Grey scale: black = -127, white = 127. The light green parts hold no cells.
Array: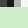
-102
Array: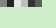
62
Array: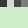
89
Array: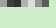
93
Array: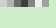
5
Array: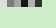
-105
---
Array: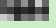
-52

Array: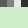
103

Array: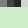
-89

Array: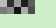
27

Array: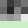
-40

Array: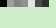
2

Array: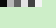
-30

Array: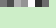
49
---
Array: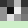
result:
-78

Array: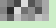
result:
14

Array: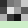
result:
-82

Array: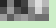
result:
-89

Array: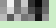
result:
18

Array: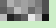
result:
-21

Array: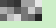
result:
-52

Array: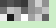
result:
-58

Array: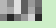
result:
54
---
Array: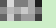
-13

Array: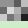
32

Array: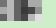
-28

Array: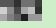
-29

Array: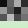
-54

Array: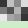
23

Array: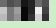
18

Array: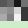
113

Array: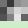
100
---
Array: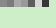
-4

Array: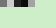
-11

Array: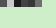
-60

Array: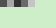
-21

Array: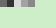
8

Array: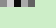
12

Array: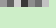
-17

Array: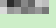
-25

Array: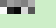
-42
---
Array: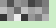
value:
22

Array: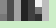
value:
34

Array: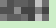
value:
-32

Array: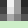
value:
29

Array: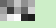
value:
69

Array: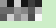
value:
80

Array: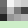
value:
88

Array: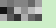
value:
4
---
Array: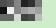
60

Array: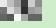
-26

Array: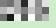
57

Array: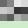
22

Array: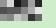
-22

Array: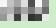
106

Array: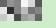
-25
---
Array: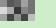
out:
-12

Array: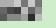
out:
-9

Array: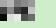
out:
25

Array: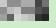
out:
-13

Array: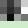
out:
77

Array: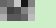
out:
2

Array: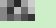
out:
77

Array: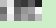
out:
-95
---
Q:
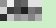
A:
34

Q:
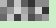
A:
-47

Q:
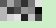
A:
-93

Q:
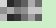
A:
-16

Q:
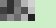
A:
-18

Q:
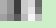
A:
59

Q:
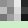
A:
31

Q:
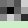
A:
79
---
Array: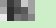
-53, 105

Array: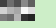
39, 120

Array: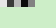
58, 102

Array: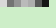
58, 88

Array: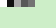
42, 125

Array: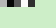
-39, 122

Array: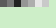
21, 102

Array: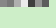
107, 107
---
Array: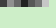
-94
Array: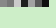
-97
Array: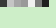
25
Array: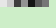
19
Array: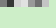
97
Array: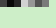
81
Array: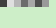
-19
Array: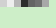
-82
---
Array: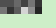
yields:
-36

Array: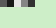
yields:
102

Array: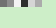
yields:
115

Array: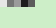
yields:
27

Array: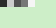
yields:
-46

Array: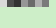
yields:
-76

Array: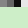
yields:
-112
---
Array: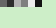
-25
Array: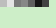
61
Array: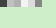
-62
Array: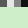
-38
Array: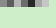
10
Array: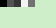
-125
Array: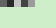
-28
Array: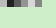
59
